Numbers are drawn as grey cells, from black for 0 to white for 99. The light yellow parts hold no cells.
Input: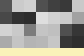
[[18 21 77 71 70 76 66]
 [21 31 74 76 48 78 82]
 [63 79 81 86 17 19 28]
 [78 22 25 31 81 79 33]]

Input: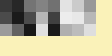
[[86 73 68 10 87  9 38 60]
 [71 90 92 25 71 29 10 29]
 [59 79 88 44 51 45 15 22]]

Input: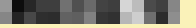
[[55 17 43 80 71 19 21 50 37 38 17 18 28 14 52]
 [52 25 29 73 83 24 26 41 31 44 24 24 15  5 59]]

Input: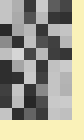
[[74 76 23 39 18 76]
 [79 78 30 15 73 22]
 [69 76 53 20 76 25]
 [70 76 25 78 19 18]
 [79 75 21 76 64 18]
 [21 24 72 27 83 74]
 [71 25 31 74 19 54]
 [76 73 21 71 64 16]
 [19 21 72 32 66 76]
 [27 36 79 22 68 76]]

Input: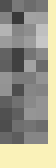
[[52 52 36 40]
 [42 45 43 30]
 [57 58 37 31]
 [57 53 44 37]
 [51 52 30 57]
 [57 48 48 58]
 [41 63 25 37]
 [53 45 25 38]
 [77 61 55 60]
 [74 55 52 70]
 [62 63 22 51]
 [46 42 47 31]]

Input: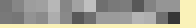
[[21 43 68 70 61 60 60 43 34 53 67 54 57 46 47]
 [58 58 51 34 48 47 43 74 63 52 71 62 61 52 46]]
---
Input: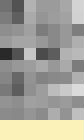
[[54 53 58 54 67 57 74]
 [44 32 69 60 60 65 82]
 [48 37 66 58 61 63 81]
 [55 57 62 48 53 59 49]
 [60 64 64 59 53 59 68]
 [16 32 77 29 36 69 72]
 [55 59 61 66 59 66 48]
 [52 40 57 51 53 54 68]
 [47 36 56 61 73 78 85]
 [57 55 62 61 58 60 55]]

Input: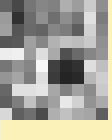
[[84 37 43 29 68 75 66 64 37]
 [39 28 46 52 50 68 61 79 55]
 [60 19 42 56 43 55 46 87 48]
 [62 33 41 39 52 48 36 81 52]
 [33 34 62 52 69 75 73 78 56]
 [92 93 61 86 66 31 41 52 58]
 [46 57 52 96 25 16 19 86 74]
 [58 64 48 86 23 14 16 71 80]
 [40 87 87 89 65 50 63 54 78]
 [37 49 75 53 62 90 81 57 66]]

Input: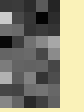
[[52 39 16 25 38]
 [22 23 17 35 14]
 [79 28 21  1 17]
 [43 41 20 23 20]
 [ 3 24 44 53 65]
 [39 40 41 28 54]
 [48 39 38 39 27]
 [69 36 50 20 30]
 [27 26 43 45 40]]

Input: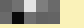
[[41  4 43 38 39]
 [38 44 88 49 41]]

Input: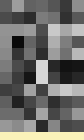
[[59 54 65 16 52 27 30]
 [37 61 38 40 33 22 55]
 [29 24 17 48 44 19 34]
 [57 57 60 30 78 65 76]
 [56  4 39 25 68 49 33]
 [53 20 44 17 61 44 72]
 [48 29 19 83 15  7  8]
 [40 23  8 83 26 10 15]
 [24 27 63 25 68 78 71]
 [37 13 27 41 18 29 35]
 [42 42 20 64 27 39 59]]

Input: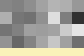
[[57 40 51 64 77 62 43]
 [52 50 55 63 70 68 59]
 [68 46 44 56 86 49 19]
 [45 50 62 61 63 79 89]]
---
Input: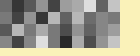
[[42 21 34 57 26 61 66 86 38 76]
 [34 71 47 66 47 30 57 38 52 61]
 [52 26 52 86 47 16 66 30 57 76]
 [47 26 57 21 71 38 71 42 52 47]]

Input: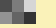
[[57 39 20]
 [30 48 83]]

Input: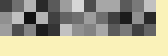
[[56 75  7 70 25 39 43 61 43 25 11 56 16]
 [61 30 51 11 20 75 56 51 65 35 47 25 39]
 [25 43 70 16 35 61 83 30 65 65 35 47 75]]

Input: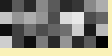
[[80 25  6 48 16 58 16 35  1]
 [11 35 16 53 35 16 21 53 67]
 [ 6 25 43 30 39 43 80 11 72]
 [76 58 67 58 30 85 90 30 39]]

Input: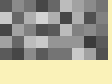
[[35 54 45 27 40 73 63 54 45]
 [27 63 50 31 35 73 50 54 45]
 [35 27 54 35 45 45 78 63 31]
 [78 40 68 82 68 27 68 31 50]
 [63 40 73 78 58 58 58 23 35]]

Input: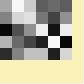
[[70 41 26 12 96  3]
 [ 3 31 56 92  7 92]
 [17 51 75 75 12 83]
 [65 96 79 36 41 36]
 [51 83 87 46 26 56]]

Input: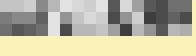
[[43 34 38 43 88 29 71 71 76 62 24 71 57 34 71 67]
 [48 53 53 38 88 57 76 84 80 29 57 80 24 29 38 29]
 [76 76 80 53 71 88 84 80 88 34 84 62 34 29 43 43]]

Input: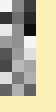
[[91 56  6]
 [20 43 16]
 [95 52 24]
 [38 68 38]
 [28 72 64]
 [86 48 68]
 [33 60 86]
 [60 56 95]]

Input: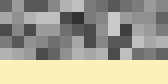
[[29 52 29 60 60 43 34 29 56 78 24 65 60 48]
 [39 60 34 34 52 69 74 48 43 34 43 48 60 52]
 [48 34 56 52 43 48 65 29 52 34 34 74 65 69]
 [69 65 60 29 39 56 69 65 69 29 74 43 48 39]
 [65 56 69 74 74 29 19 48 52 78 60 56 56 39]]
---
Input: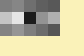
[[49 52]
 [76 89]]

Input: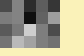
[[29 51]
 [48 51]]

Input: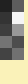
[[13 36]
 [20 95]]

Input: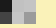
[[10 75]
 [26 77]]

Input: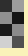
[[18 61]
 [56  8]]

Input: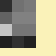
[[18 44]
 [38 50]]

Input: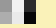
[[59 94]
 [67 91]]

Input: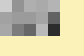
[[80 57]
 [63 60]]

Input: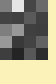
[[49 89]
 [26 25]]
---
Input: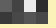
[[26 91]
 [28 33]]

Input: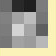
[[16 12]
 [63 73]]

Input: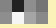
[[13 55]
 [95 64]]

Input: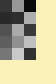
[[59  4]
 [18 67]]

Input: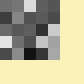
[[46 85]
 [52 32]]

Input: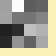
[[98 36]
 [46 45]]
